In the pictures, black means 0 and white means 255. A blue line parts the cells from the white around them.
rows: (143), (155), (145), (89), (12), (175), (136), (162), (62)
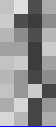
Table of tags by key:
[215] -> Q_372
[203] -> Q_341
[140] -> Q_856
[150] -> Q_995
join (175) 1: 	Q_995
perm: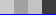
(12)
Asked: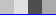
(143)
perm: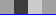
(89)
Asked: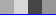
(162)
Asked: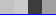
(12)

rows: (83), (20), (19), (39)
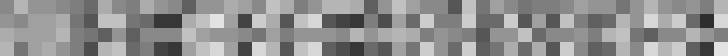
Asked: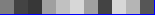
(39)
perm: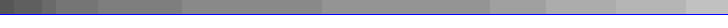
(83)
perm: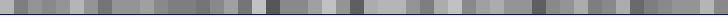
(83)
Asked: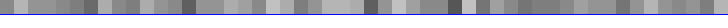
(83)
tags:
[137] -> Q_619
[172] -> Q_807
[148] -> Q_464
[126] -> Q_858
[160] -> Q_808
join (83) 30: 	Q_619

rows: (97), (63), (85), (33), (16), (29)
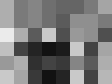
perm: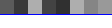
(16)
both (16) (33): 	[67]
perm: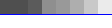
(85)

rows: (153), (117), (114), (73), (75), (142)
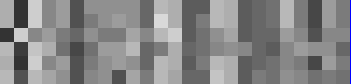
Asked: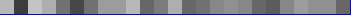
(73)
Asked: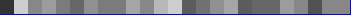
(114)
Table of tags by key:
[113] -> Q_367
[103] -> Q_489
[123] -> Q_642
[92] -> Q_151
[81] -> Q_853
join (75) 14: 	Q_642
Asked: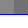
(142)
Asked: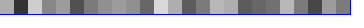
(117)

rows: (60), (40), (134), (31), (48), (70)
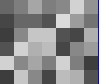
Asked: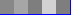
(48)
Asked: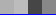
(31)
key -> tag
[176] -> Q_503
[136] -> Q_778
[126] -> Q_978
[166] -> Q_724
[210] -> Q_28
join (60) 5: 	Q_28
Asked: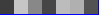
(70)
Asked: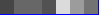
(40)
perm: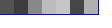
(70)
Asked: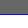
(40)

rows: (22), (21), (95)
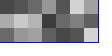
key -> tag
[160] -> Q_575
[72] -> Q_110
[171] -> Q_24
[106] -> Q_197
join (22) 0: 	Q_110
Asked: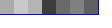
(21)
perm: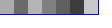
(21)
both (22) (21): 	[106]
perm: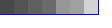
(95)

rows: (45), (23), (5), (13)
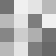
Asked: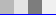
(23)
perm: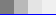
(23)
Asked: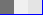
(45)
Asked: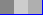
(5)

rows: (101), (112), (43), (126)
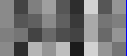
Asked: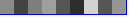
(101)
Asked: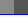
(112)
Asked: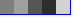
(101)

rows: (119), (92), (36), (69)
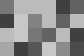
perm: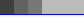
(119)
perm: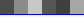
(69)
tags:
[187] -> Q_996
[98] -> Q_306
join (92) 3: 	Q_996
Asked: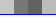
(36)
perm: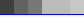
(36)

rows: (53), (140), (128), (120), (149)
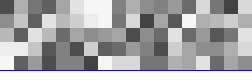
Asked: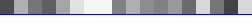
(53)
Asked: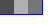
(53)
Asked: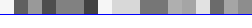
(149)
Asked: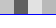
(140)
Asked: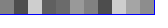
(120)
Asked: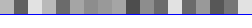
(128)
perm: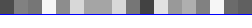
(149)

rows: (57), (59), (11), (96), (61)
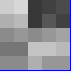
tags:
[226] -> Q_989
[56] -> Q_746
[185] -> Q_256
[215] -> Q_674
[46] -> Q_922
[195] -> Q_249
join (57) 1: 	Q_674
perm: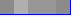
(61)

